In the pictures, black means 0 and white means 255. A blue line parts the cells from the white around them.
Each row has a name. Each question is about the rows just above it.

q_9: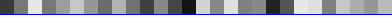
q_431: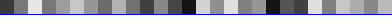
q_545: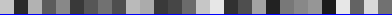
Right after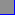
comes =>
[223]
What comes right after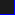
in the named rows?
[231]

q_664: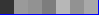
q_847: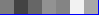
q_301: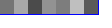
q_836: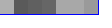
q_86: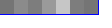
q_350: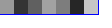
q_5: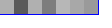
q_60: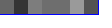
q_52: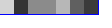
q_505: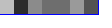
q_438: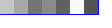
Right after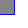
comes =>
[242]
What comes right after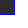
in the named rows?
[139]
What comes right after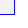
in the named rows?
[168]
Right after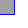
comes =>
[125]

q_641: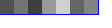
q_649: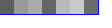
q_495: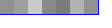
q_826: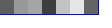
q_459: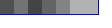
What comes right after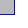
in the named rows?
[202]
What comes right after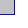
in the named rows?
[230]
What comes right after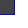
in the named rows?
[100]
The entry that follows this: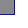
[123]
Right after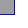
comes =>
[202]
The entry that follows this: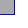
[100]

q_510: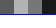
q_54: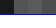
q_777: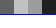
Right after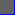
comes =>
[193]
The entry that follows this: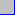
[156]
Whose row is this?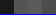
q_54
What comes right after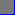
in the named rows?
[25]
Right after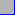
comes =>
[119]

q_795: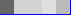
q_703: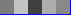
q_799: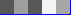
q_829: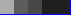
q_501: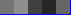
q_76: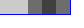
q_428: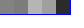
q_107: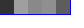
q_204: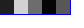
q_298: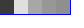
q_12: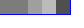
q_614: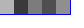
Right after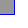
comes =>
[143]
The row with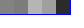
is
q_428
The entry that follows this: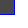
[31]
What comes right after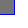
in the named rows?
[143]

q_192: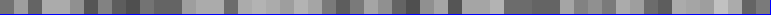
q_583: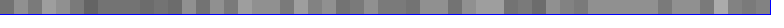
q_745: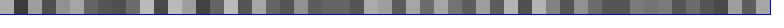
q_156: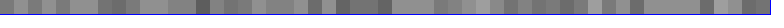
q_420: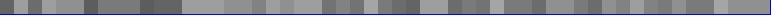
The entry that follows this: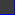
[158]
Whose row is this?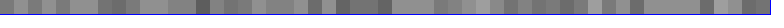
q_156
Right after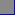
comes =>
[115]

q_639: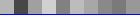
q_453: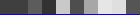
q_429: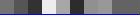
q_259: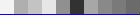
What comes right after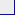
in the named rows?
[167]
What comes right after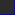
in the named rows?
[144]
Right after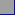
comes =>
[208]

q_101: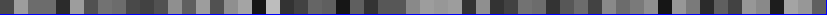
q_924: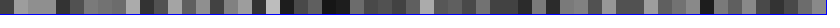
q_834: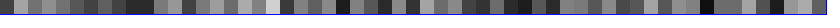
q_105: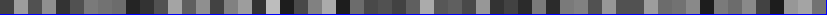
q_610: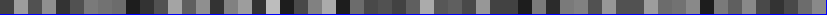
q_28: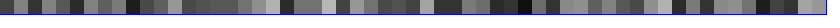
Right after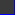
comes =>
[129]
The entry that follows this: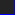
[51]
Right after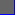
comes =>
[95]

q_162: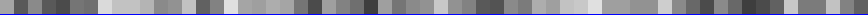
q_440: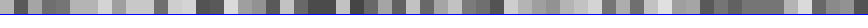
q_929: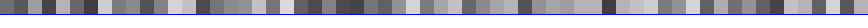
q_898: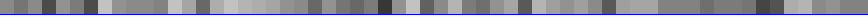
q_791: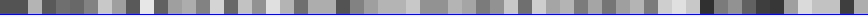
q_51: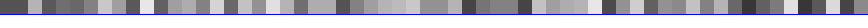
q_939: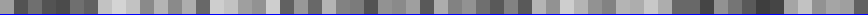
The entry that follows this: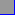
[104]
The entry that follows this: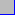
[200]

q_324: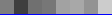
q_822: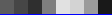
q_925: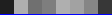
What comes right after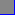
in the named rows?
[55]
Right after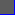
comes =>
[70]
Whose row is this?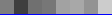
q_324
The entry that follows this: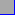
[147]
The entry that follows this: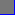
[162]
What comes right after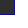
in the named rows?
[126]
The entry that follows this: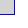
[155]

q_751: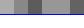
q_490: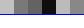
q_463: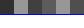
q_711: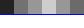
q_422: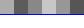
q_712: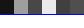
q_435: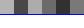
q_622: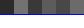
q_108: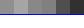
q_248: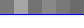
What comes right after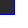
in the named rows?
[114]
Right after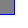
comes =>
[79]
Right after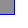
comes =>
[165]
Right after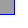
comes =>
[72]
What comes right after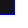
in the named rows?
[158]

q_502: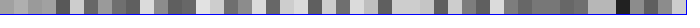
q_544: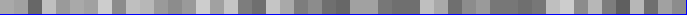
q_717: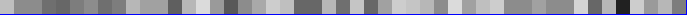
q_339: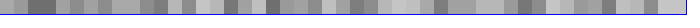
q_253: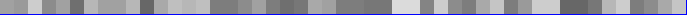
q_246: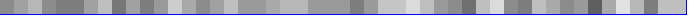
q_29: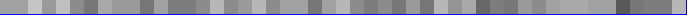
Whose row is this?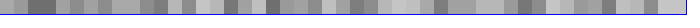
q_339
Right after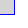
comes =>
[103]
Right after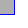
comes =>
[154]
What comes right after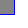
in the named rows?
[205]
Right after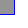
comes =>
[169]

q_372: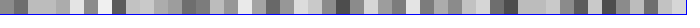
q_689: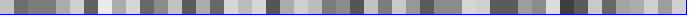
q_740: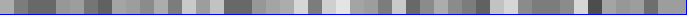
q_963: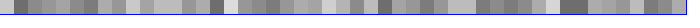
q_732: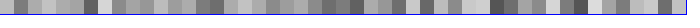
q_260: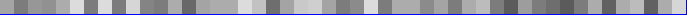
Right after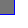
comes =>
[97]
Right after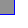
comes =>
[172]
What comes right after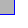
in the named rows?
[139]
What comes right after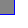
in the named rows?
[124]

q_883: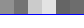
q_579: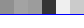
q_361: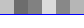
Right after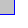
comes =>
[109]
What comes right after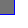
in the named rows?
[203]
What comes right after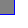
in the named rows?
[219]
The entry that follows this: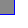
[182]

